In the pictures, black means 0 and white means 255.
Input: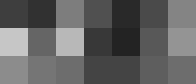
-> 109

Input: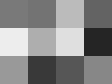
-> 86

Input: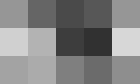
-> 127

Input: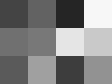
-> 61

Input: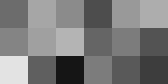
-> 21

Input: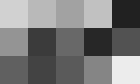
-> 90
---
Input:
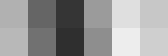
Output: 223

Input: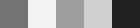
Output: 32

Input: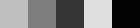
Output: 4

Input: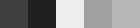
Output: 182

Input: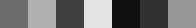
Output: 16

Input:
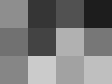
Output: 113

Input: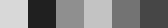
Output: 115

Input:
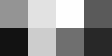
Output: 18

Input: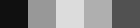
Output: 81
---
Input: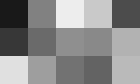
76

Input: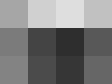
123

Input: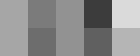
218

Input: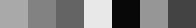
8

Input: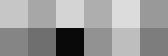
220

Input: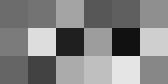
95

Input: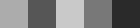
42
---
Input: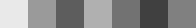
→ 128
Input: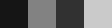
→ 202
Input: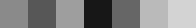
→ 211
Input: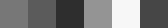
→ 70
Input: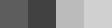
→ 208
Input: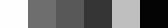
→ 4
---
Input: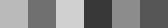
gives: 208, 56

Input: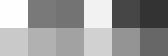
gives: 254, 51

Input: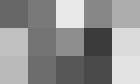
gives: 233, 59

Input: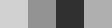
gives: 209, 48

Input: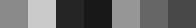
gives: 202, 23

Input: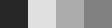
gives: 224, 39

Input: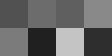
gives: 196, 32
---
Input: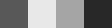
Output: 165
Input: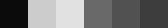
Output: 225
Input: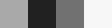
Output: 113
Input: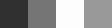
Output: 253
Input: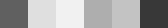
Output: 241
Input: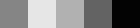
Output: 177
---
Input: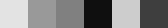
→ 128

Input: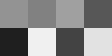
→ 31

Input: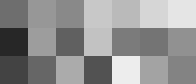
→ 82

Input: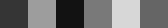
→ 18

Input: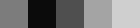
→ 11

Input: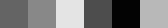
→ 228

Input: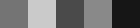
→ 202

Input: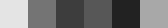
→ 61
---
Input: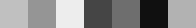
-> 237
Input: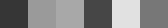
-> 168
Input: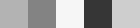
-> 246
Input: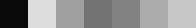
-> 159
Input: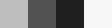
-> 30
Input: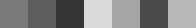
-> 53
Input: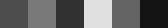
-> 49
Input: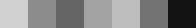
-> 101
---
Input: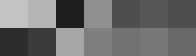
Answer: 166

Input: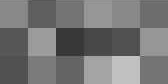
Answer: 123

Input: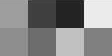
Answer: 234

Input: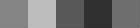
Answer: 132

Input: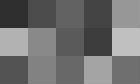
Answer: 83

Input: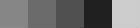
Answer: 134
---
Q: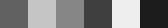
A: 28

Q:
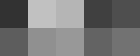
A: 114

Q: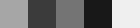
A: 239

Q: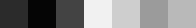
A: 185

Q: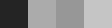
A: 197

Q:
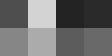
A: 105

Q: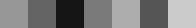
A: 203
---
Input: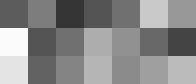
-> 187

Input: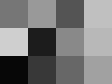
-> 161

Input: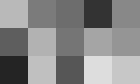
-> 199

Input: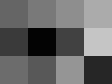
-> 38

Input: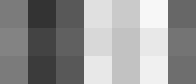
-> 110

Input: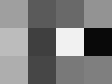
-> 127

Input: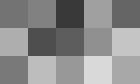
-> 168

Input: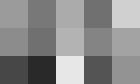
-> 147

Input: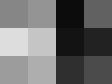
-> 75

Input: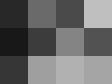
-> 165
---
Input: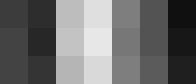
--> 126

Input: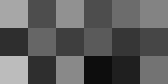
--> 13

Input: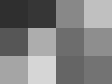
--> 214

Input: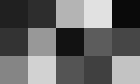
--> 84

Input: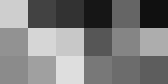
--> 120

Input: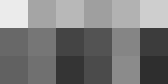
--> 75

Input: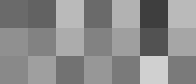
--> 122
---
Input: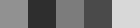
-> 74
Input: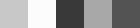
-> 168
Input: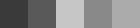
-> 137
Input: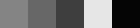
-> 230
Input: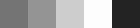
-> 253
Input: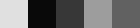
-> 157
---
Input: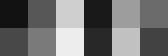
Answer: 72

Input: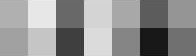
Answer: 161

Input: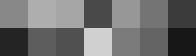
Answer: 36

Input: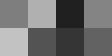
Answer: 194

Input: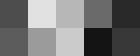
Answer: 92

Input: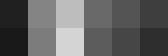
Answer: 25

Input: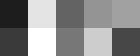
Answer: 58
